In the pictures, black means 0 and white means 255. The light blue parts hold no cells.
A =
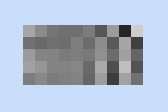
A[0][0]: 166
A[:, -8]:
[117, 111, 131, 132, 124]
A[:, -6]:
[112, 126, 126, 134, 131]
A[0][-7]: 112
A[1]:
[113, 105, 111, 109, 126, 108, 141, 89, 166, 64]
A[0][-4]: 87
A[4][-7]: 128
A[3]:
[161, 149, 132, 131, 134, 106, 170, 78, 191, 83]
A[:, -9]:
[139, 105, 132, 149, 136]

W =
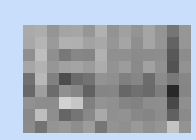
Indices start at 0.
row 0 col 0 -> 170
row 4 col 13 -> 134
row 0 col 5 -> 150
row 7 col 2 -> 142
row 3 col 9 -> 138
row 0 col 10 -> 165
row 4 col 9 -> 134
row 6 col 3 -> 210
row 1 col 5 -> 162
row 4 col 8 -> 128
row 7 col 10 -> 133
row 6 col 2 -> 140
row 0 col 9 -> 148
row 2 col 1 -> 190
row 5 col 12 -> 40
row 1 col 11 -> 149
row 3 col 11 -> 145
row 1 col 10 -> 165
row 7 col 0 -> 137
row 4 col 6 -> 147
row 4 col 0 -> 113
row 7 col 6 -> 169
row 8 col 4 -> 142
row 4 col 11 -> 139
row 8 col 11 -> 149
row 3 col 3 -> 161
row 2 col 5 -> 133
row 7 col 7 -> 144
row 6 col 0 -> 145
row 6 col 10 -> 141
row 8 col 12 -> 195
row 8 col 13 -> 147
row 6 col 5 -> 128
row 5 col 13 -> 133
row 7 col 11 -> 141

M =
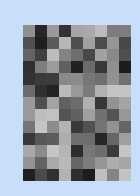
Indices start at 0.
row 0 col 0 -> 143
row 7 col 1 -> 189
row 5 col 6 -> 177
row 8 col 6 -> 116
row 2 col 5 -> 72
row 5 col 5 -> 123
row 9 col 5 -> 109
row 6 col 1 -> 80
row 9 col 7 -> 102
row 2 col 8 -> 78
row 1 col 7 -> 150
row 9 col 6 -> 38
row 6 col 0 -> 154
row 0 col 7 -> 125
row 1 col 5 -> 161
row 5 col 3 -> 187
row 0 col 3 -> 51
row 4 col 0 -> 50
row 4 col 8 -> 113
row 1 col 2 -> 91
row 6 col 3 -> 97
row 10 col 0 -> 168
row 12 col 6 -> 191
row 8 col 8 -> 101
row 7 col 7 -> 84
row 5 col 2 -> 36
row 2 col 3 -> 131
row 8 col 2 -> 140
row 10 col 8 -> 197
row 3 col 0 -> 48
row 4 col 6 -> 111

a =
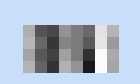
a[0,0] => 174
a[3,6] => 252
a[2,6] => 251
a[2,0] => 163
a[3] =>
[179, 100, 51, 177, 148, 26, 252, 165]
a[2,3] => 161
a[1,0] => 182
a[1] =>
[182, 104, 55, 132, 124, 90, 229, 154]
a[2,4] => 123

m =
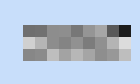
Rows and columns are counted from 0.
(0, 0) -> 111
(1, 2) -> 141
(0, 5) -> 149
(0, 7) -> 89
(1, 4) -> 145
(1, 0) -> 208

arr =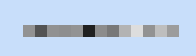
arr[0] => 146
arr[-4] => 221
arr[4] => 147
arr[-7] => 140

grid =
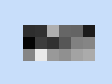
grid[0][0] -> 46
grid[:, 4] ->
[100, 129, 163]
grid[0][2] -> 175
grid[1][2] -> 49
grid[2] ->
[133, 233, 153, 144, 163, 171]
